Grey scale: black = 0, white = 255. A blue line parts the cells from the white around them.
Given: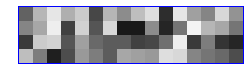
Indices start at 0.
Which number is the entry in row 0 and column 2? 230
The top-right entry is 147
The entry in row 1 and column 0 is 133
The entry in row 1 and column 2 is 238
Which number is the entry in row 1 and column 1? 167
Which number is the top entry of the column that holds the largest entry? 160
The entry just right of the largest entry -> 182
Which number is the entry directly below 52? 105
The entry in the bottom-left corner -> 190
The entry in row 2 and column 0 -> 58
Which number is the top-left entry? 98
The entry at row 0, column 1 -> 182
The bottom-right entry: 77
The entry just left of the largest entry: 117
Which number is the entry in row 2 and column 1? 203

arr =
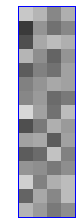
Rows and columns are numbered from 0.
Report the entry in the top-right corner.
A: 175
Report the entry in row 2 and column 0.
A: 79
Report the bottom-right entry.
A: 142
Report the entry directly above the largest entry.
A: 135
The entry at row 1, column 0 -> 58
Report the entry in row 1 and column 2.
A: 113
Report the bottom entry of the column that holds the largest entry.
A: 181
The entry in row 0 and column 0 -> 200
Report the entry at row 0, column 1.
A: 181
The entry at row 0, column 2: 135

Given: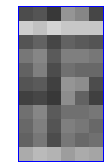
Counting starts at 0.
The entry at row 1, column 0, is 206
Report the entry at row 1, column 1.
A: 193
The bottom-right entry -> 165
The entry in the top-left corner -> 76
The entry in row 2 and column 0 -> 84
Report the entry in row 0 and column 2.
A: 56
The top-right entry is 70
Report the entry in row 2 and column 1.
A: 98
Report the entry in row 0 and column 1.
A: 84
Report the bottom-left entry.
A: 171
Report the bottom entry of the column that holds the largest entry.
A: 179
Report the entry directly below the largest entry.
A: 70
